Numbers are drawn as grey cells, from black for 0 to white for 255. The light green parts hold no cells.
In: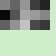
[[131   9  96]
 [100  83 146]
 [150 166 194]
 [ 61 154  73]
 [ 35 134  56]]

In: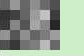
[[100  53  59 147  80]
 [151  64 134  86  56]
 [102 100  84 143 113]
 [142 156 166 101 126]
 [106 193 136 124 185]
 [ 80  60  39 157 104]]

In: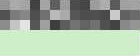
[[150  81 140]
 [170 123 196]
 [164 134 228]
 [ 66  79  86]
 [165 113 159]
 [ 95 185  62]
 [157 170  92]
 [ 76  86 115]
 [ 71  77  99]
 [157  79 113]
 [172  74  81]
 [ 91 202  67]
 [160  97 137]
 [163 107 148]]

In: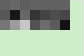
[[ 96  87 118]
 [103  23 156]
 [ 94 102 198]
 [ 98  52  83]
 [ 97  68 108]
 [ 96  77  91]
 [ 97  70  18]]

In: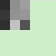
[[ 42  55  48]
 [144 147 194]
 [158 151  83]]

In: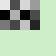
[[231   2 119]
 [ 76 176  70]
 [215   6 194]
 [155  75  36]]

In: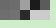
[[106 110]
 [109 114]
 [160  42]
 [ 27 204]
 [ 91 203]]

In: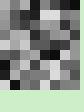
[[176 156 147 122 206  98  15  30 212]
 [125  86  92 173 167  81 138 175  16]
 [175  45  62 178 201 147 197 112 126]
 [ 24  31  99  41  90 166  65 124 104]
 [133 218 160  96  90  27 181 125 216]
 [ 71 221 153 146  52  12 214 219  92]
 [ 31 125  49 155  62 205 103 160 127]
 [ 13 136 120  60 149 150 101  82 130]]
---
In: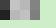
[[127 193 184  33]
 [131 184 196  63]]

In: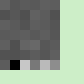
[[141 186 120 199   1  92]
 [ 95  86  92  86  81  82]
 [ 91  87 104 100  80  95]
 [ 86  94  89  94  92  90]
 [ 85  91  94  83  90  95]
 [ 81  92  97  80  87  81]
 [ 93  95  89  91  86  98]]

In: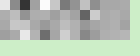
[[182 178 175 157 136 178 207 166 110 179 232 170 159]
 [163 176 172 166 152 177 189 169 154 169 197 199 169]
 [169 175 171 204 100 163 178 160 176 174 147 189 174]
 [171 168 168 143 193 147 122 199 251 161  52 139 231]]

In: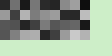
[[179 201 155  63  38 174 170 128  85]
 [ 24 102  96  86 123  64  36  82  86]
 [189  40  41 156 145 124 179  63 154]
 [ 14 159 138  37  42 119  25 113  40]]

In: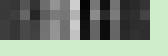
[[ 46  49  42 101  12 101  19 194 112 148 115  65  72  54  61]
 [ 47  45  38 102  12 102  16 203 112 147 114  63  73  53  61]
 [ 68  47  42 123  40 139  11 179 118 122  94  37 102  61  57]
 [ 52  42  36 115  16 119   4 206 121 147 109  51  84  54  58]]

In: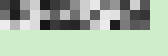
[[ 94  87 123  28 235 199  94  38  43  57  21 219 233 182 236]
 [ 53  63 128 225 229  90 207 111 193  98 171 221 112  30 113]
 [ 85 208  60 149 118 231 205 140  77  56  27 206 162  38  70]]

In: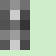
[[ 71 203  86]
 [ 95 156 127]
 [ 52 108  81]
 [ 72 204  86]
 [113 146 113]]

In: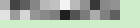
[[ 95 128 171 123  83  31 126 137 149 214 155 226]
 [145 137  55 146 185 243 192 184 134  94  67 175]]

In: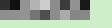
[[135 134 170 140  79 116 147 144 143]
 [ 25 146  59 140 205 179 147  16  47]]
